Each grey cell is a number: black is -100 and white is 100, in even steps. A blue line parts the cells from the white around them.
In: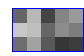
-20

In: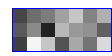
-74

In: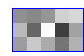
97

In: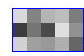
-42

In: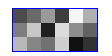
-76

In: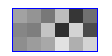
54

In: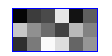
-15

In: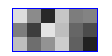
78
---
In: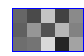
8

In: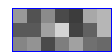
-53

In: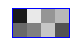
-18

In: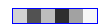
27

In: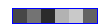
58

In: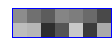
-2

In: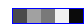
-91

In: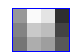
3

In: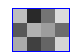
-32
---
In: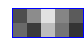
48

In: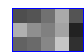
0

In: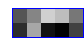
-86

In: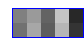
-27

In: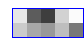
20

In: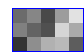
-37

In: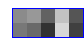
-61
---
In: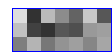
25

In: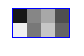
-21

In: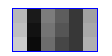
32

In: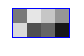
-81

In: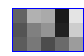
61

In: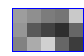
-20

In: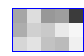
93

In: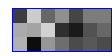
-19

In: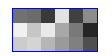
-71
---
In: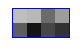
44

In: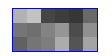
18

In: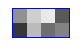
62

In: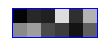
73

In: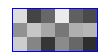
-7

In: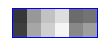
74

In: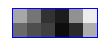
-78

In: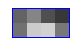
4

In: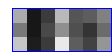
-38

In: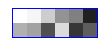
15
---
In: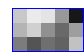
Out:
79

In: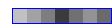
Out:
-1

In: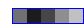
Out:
-45

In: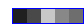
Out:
57

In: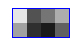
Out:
-8

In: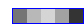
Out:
67
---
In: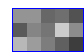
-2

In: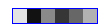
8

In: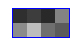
-13

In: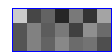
-22

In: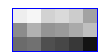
-38

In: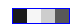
61

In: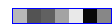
-24

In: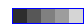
0

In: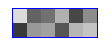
26

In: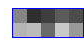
-18
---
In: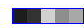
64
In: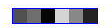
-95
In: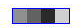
-67
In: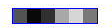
-62
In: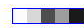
-39
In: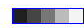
-7
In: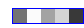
28
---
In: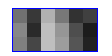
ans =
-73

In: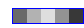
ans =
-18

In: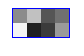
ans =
-54

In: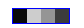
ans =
-53

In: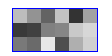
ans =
-55

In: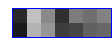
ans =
-68

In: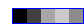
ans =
-50

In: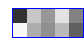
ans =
-25
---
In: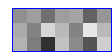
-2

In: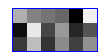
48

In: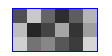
-10

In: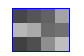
-38

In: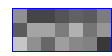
13

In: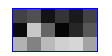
2

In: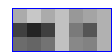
-21

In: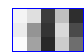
27

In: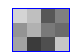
-54

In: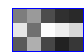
37
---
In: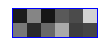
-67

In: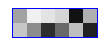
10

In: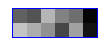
36

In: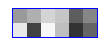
-49

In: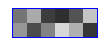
-40

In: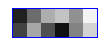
31

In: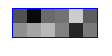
29

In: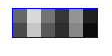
55

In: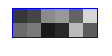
-4
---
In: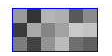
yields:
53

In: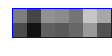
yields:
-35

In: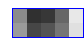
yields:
76

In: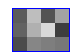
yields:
-51

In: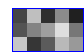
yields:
-7

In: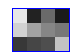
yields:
-6

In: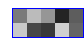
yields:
-21

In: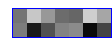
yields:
-47

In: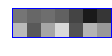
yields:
20
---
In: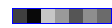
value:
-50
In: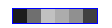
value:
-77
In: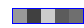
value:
20
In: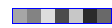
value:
30
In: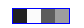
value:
-73
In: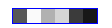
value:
-32
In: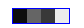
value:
-89
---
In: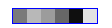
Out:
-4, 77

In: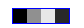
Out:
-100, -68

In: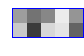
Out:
23, -22

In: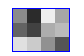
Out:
9, -33

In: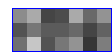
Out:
10, -2

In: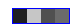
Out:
-75, -16

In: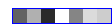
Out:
-23, 61
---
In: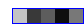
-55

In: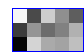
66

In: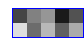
-15

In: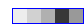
64

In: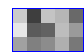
0

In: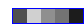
63

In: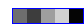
-52

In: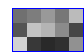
-56

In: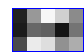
84
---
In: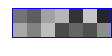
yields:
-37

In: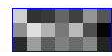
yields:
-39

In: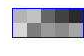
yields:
8

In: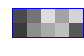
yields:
50

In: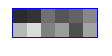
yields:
-38

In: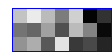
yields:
3

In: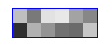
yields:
-16
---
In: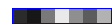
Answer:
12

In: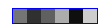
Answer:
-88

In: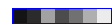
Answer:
-11

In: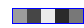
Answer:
-6

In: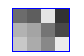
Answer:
40

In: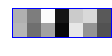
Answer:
59

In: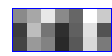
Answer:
-20

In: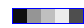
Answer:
-39

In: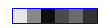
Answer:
-15
